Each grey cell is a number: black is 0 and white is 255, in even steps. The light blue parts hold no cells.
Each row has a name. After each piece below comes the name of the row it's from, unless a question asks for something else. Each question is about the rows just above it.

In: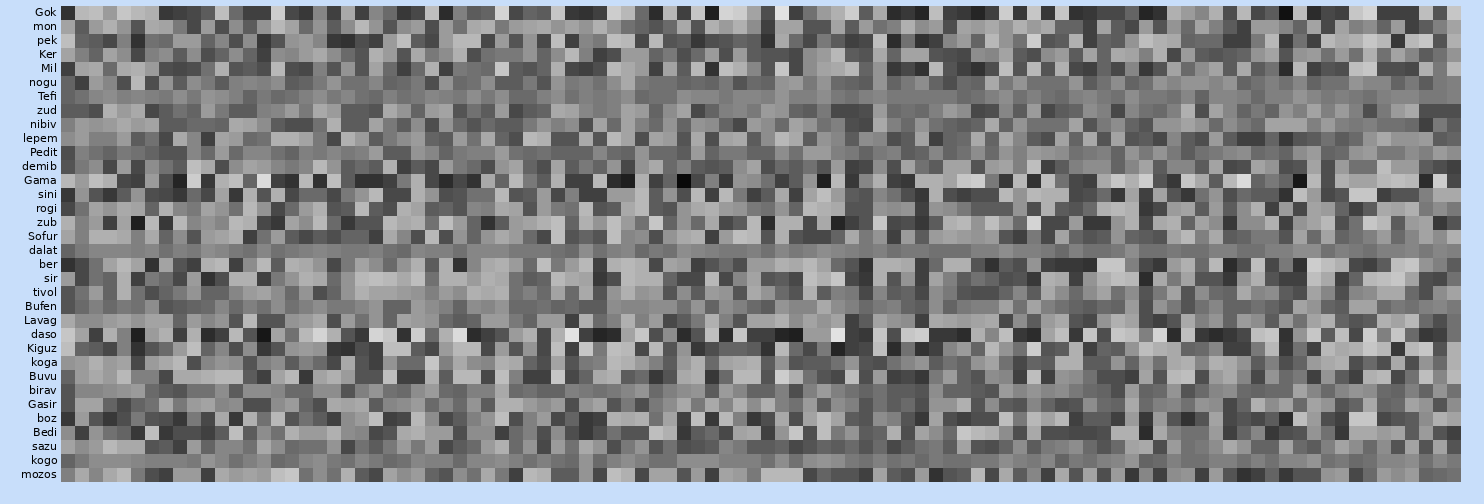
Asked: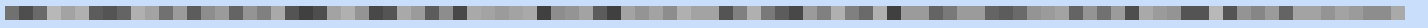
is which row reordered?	Lavag
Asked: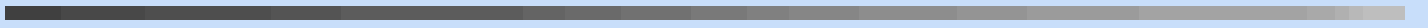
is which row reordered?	demib
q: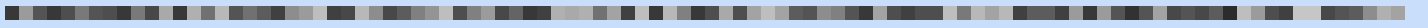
boz
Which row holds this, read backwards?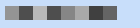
Sofur
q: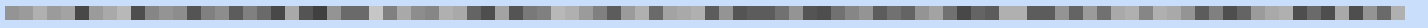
koga
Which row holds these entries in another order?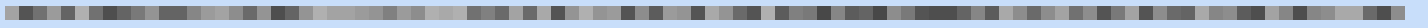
tivol
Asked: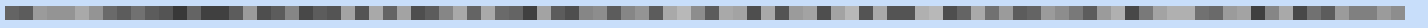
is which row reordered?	lepem

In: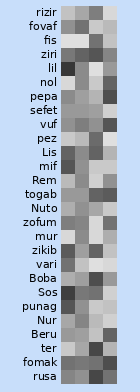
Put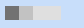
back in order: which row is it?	fis
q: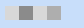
mur
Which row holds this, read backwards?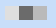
pez
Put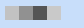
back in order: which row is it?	punag
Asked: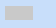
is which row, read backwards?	mif
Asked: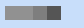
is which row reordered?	vuf

